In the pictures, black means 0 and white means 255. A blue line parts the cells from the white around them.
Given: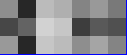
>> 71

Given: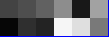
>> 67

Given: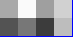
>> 169

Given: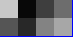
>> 200

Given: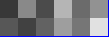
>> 56

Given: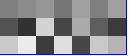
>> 83

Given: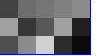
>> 161

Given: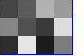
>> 134
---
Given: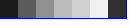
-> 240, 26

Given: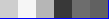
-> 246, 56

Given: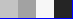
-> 247, 37

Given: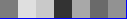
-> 223, 51

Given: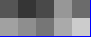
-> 204, 53

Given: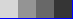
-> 215, 53

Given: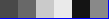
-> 234, 20

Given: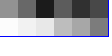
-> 252, 27
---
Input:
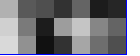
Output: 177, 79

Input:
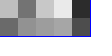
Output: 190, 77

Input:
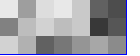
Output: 232, 139

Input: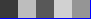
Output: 57, 149

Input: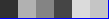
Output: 48, 197

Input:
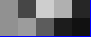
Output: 145, 17

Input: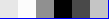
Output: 231, 197
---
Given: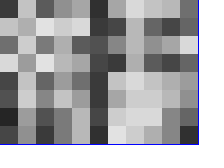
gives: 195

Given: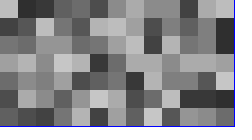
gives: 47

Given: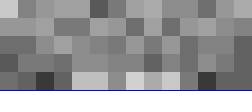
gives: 130

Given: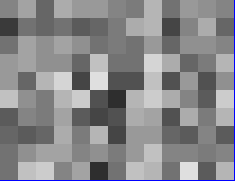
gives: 163

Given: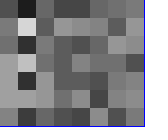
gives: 28

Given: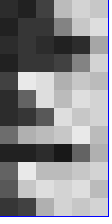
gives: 33

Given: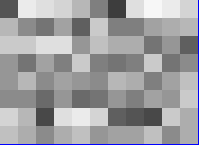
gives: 235

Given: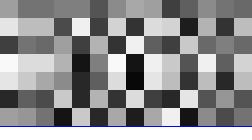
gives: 115

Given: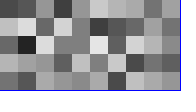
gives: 86
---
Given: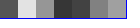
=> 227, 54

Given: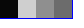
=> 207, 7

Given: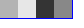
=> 231, 52

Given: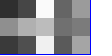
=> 250, 47

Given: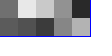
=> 232, 41

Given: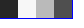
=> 247, 38

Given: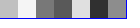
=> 245, 48
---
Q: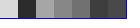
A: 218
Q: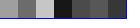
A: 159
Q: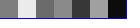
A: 126
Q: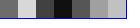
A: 108
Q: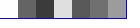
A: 254
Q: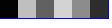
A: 2
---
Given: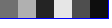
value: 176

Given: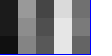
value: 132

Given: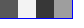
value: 243

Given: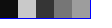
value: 201

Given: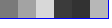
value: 163

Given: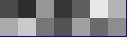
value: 202

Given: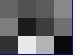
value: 232

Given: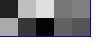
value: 54

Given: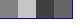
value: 197
